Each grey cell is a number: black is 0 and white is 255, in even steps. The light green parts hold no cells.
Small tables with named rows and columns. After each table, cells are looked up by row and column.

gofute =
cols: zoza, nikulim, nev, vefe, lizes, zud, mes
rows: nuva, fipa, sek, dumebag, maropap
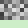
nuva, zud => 89
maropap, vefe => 184
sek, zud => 66
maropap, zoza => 73
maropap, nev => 83
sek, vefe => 225
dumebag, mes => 173
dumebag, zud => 207
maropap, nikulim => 134
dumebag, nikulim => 195
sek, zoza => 186
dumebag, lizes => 165
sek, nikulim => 125
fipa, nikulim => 85
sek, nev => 146
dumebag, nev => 157
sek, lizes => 197
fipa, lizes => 156
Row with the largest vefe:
sek

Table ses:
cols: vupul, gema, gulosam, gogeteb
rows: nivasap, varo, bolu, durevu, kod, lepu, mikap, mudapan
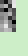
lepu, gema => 180
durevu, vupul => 143
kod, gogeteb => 104
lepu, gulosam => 126
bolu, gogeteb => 75
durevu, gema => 152
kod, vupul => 128
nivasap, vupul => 79
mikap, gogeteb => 110
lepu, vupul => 145
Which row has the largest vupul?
mikap

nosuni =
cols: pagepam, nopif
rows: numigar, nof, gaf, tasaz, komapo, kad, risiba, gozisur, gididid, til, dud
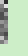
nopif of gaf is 88
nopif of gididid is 76
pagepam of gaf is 109
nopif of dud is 177
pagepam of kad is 149
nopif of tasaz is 152
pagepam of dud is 124
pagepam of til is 194
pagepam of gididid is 100
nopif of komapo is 95
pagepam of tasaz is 78
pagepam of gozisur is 121
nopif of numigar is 44
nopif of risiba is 142
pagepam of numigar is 196
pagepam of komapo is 80
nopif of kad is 129
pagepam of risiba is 104
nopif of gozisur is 119

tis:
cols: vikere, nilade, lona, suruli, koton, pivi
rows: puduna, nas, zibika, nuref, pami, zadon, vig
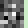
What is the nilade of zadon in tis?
205
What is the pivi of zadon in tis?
154
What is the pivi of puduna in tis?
90
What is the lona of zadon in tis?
72
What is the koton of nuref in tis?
44
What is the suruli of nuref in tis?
249
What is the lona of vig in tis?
98
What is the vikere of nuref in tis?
92
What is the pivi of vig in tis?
130
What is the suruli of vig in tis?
46
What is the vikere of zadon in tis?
206
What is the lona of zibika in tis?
61
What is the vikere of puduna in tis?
65
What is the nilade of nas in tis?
110
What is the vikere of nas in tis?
32
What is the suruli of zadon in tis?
120

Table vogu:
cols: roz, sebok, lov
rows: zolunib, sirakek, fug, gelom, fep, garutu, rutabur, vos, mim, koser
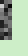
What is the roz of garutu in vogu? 32
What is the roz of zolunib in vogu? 33
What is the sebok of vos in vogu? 139
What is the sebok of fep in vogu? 115
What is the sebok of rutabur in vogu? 64
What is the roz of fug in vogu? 136
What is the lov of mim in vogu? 63
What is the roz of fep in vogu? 125
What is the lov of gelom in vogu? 122
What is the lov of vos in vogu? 79
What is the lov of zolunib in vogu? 120
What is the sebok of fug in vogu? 25
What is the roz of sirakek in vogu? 203
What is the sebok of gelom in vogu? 64
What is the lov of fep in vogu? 77
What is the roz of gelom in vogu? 115
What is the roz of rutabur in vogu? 34
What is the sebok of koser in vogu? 124
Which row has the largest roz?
sirakek

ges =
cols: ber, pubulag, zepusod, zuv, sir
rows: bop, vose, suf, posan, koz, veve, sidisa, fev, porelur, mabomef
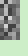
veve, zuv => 139
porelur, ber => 107
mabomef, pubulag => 102
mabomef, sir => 99
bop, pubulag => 64
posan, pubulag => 183
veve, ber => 147
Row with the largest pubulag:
sidisa

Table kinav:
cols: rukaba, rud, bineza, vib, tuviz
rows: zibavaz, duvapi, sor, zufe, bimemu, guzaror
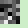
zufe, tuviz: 171
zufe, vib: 90
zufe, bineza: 1
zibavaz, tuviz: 61
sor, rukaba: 2
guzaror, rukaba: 141
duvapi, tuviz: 168
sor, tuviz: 59
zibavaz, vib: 94
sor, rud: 66
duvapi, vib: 96
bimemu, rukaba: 81
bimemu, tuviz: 25
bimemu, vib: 53
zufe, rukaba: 147
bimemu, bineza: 230
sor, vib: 95
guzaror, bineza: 80
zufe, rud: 101

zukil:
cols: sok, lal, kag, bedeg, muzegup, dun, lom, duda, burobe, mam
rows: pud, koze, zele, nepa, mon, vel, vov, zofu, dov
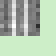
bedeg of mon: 210
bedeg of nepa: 231
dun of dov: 117
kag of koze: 147
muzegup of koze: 137
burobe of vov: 120
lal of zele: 103
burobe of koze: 130
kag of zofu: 118
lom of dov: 211
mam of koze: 81
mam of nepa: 86
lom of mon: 215
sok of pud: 134
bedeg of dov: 226
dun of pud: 125
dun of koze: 120
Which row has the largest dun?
vov

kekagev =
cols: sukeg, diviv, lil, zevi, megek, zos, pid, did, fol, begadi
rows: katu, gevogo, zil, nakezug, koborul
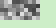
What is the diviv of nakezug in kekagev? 129
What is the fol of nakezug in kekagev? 82
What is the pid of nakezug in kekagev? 148
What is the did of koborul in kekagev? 125
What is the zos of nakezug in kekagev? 223
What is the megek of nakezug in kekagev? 80
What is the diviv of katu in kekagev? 186
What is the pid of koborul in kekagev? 92
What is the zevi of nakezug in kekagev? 166
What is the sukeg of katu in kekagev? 139
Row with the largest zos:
nakezug

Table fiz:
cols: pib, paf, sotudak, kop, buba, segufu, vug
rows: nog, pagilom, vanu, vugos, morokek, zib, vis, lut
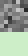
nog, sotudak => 127
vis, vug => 99
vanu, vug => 39
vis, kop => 121
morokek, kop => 148
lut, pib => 113
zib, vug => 147

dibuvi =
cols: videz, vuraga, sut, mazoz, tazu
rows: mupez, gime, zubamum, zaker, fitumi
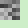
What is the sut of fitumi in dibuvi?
192
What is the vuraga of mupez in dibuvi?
137
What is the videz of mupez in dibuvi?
147
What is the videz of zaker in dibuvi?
154
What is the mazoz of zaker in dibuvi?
133
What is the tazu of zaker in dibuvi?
160
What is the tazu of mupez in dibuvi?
122
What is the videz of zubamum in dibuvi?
194

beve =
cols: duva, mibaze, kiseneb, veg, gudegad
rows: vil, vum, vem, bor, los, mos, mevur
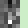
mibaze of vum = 105
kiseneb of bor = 151
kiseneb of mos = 255
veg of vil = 118
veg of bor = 84
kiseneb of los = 165
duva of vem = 106
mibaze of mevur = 103
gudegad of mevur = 143
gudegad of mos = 77
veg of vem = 102
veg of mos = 75
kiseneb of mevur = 56
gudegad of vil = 65
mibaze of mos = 75
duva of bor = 90
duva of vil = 100
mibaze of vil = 89
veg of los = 136
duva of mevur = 87

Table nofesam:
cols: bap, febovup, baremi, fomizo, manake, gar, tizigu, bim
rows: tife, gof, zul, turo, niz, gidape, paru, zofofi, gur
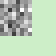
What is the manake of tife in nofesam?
77
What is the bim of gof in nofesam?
200
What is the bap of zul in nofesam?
153
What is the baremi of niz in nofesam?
158
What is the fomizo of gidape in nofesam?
111
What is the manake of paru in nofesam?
105
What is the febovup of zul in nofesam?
191
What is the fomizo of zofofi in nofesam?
108
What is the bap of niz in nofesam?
139
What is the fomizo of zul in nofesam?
164
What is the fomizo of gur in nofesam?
63
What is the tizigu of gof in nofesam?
130
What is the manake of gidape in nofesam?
157
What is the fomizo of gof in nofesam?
129
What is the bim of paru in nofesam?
157
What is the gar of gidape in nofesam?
152
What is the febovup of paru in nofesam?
210
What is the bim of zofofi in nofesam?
247
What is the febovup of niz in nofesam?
187
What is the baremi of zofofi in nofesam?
156

